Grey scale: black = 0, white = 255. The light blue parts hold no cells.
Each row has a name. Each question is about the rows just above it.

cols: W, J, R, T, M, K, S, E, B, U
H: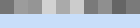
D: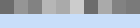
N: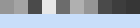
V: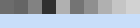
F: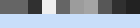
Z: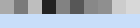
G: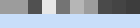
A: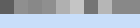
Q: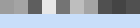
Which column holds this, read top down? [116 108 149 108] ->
W
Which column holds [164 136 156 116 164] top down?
S
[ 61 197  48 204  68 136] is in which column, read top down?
B
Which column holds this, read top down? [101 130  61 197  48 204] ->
B
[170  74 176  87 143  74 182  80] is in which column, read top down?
E
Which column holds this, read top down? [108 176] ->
M

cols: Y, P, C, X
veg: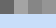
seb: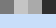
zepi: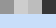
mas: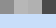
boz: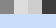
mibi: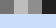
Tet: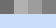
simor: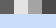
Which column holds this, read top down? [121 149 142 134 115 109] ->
Y
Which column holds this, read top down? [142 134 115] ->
Y
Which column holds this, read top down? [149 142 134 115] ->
Y
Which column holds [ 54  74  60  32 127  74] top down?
X
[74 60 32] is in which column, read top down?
X
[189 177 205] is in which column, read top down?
C

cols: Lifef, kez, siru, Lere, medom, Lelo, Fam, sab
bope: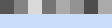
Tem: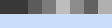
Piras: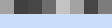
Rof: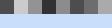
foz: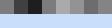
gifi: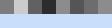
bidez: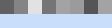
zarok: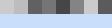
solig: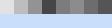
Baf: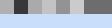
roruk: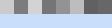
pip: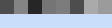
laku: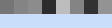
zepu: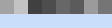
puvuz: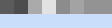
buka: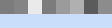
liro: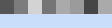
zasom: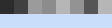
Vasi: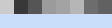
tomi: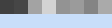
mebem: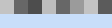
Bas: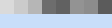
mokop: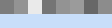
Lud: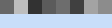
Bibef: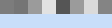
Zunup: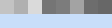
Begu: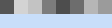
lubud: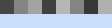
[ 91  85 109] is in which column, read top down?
sab
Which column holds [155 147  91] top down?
Fam
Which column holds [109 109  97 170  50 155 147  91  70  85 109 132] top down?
Fam
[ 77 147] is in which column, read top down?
Lelo
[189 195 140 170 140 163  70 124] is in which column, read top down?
medom
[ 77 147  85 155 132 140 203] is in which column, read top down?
Lelo

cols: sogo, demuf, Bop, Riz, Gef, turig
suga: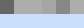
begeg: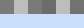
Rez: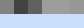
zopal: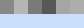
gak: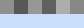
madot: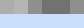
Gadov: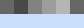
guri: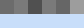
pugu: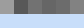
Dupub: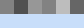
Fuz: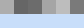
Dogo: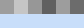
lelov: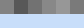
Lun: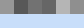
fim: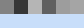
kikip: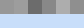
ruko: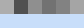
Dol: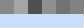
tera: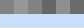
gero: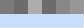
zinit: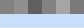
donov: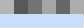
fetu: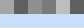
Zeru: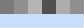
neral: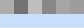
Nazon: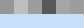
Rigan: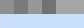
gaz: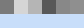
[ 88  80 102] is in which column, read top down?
demuf
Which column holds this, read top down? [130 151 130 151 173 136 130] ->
sogo
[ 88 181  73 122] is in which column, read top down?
demuf
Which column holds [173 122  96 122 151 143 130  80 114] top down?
Bop
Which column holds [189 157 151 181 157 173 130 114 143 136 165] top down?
Gef
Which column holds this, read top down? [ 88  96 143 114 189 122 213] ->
demuf

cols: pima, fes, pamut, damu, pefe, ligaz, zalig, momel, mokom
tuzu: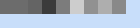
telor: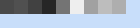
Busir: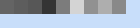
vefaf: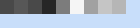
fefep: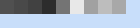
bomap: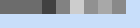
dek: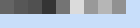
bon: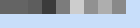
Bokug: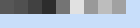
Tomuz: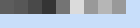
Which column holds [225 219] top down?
ligaz
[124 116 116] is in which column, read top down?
pefe

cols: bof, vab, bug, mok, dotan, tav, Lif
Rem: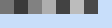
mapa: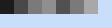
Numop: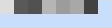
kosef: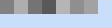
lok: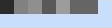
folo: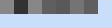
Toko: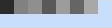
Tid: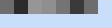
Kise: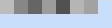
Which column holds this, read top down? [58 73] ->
vab
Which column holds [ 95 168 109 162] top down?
Lif
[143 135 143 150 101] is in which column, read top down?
bug
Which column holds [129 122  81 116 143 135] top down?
bug
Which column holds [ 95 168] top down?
Lif
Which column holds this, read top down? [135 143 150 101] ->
bug
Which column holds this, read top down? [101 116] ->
tav

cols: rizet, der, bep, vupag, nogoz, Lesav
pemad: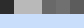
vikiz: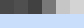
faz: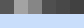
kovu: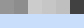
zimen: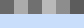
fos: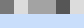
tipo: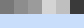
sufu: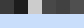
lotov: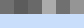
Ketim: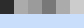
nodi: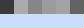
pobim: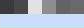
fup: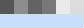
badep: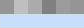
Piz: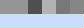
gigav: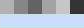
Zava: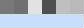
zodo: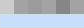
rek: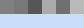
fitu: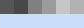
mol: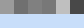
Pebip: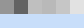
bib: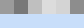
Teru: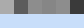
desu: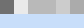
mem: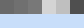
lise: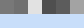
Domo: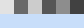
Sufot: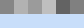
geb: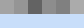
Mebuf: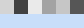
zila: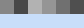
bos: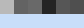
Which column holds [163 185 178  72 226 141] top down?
Lesav
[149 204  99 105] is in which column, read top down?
Lesav
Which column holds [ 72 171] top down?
vupag
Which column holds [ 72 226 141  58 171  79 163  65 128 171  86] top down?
Lesav
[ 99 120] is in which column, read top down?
der
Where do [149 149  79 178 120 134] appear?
Piz

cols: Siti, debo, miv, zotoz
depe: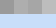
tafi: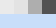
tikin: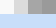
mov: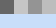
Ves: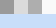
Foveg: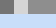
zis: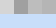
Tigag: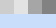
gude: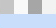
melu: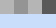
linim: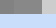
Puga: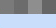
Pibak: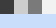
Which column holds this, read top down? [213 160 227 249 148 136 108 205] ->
debo
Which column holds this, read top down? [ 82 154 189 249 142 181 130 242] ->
zotoz

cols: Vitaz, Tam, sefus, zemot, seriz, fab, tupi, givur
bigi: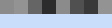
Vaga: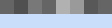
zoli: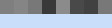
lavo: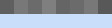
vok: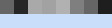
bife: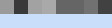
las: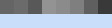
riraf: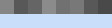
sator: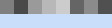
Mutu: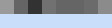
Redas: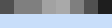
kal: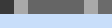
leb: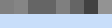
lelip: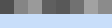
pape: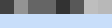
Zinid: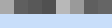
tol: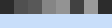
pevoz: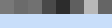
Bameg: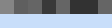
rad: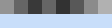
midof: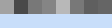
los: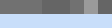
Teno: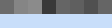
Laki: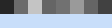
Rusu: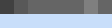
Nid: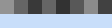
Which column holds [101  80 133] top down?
zemot
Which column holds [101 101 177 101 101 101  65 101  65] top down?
givur
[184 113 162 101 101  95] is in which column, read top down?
zemot
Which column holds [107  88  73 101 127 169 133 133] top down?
Tam
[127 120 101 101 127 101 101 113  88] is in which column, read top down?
fab
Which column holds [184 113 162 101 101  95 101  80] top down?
zemot
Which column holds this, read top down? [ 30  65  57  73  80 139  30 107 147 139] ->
givur

